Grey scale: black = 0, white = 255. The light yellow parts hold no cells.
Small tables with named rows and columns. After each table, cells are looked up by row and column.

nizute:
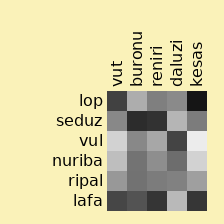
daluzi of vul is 68
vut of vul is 210
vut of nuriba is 190
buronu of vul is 136
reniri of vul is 167
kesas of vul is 236
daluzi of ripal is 129
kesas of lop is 21
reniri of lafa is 53
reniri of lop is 127
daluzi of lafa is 185
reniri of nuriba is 142
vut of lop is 65
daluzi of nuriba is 109
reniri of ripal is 124
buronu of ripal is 114
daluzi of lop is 138

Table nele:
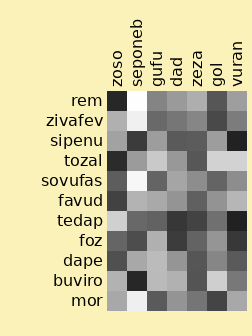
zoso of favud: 66
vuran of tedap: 33
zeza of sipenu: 92
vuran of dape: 90
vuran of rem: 158
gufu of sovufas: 100
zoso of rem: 39
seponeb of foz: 77
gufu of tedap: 98
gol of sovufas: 100
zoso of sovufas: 93
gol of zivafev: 73
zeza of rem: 174
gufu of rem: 132
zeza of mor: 117

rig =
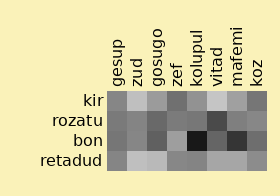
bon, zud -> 134
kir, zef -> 112
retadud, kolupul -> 132
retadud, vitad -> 166
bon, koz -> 110
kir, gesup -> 134
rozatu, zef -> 123
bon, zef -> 158
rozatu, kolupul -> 119
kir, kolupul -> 146
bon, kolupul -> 24
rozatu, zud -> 132
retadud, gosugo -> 185
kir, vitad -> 197
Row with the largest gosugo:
retadud

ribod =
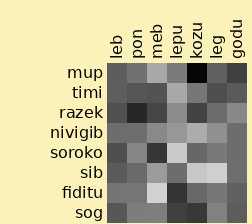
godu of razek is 136
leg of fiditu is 119
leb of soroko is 79
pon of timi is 86
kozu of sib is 199
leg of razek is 108
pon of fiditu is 118
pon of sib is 106
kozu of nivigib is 172
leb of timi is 94

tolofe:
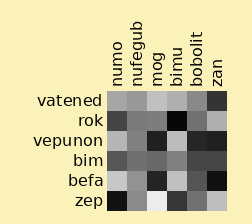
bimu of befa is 192
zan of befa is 16
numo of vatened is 166
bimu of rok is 7
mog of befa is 36
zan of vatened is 52
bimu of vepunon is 188
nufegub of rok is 122
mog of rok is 125
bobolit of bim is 70
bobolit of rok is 113
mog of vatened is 192
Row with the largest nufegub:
vatened

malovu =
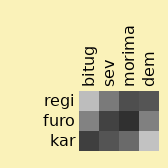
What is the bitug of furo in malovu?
130
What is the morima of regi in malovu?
78
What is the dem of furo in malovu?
128
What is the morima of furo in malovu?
48
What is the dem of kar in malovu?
194
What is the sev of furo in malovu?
66
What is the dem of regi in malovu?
85
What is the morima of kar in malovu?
106
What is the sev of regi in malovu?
122
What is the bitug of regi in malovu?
189
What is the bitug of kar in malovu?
63
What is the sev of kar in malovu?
84
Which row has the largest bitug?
regi

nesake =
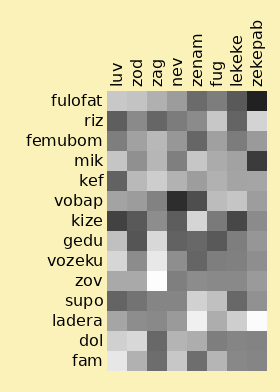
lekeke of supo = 104
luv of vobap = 163
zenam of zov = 140
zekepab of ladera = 251
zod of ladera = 141
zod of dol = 216
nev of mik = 127
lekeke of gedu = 126
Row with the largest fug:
riz

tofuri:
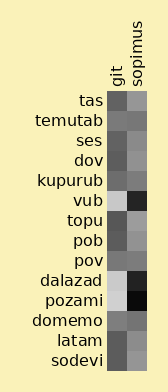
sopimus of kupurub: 124
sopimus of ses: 138
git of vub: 200
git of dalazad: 202
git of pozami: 208
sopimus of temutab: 119
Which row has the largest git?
pozami

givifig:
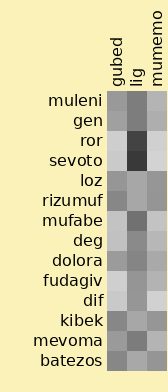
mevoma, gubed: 154
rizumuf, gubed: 135
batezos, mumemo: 149
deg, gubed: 193
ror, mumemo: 208
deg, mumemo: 183
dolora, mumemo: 169
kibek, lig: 167
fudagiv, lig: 149
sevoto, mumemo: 211
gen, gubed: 160
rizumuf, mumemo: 149
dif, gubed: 201
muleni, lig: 125

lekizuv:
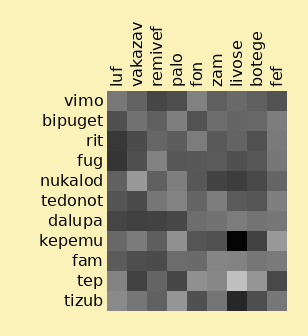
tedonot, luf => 84
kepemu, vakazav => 123
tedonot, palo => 131
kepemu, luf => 104
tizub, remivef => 97
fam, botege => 118
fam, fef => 122
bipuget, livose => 101
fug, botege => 87

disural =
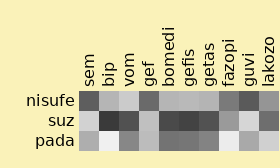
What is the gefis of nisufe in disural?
185
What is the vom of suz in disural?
81
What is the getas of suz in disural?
82
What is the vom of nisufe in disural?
203
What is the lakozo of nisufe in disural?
149
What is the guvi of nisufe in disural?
90
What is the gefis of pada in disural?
118
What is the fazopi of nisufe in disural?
122
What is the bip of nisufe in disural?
181
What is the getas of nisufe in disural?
180
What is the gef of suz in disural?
192
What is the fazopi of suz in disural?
154
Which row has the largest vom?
nisufe

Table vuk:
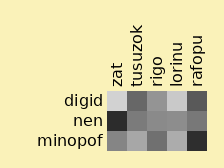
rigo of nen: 138
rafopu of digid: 89
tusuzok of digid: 103
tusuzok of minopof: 167
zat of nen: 44
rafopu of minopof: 46
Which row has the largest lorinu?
digid

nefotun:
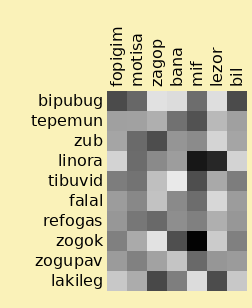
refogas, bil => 151
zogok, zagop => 226
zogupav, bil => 155
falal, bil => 156
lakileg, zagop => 72
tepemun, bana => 113
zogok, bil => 128
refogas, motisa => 119
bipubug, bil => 75
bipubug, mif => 109
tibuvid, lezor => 169
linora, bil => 211
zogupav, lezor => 150

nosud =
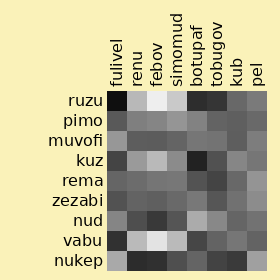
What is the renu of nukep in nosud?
44
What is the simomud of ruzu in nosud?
201
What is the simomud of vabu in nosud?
186
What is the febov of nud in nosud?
57
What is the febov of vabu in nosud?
227
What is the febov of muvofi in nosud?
92
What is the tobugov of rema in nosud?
68
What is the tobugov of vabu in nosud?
99
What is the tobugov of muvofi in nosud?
115
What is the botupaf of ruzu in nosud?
45
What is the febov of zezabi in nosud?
95
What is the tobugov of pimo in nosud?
99
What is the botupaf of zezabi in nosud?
120
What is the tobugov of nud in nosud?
136
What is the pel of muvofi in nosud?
125

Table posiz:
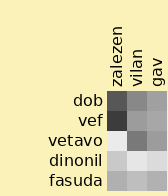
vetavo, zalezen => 235
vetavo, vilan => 121
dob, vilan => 136
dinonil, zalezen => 201
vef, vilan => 156
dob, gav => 160
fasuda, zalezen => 176
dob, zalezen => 87
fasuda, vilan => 190
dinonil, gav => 219
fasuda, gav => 177
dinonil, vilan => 230
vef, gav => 167
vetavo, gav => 156
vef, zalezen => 60

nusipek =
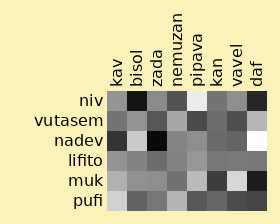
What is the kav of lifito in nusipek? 148
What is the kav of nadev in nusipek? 52
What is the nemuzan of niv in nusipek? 84
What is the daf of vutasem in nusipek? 181
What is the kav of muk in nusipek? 177
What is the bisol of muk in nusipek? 145

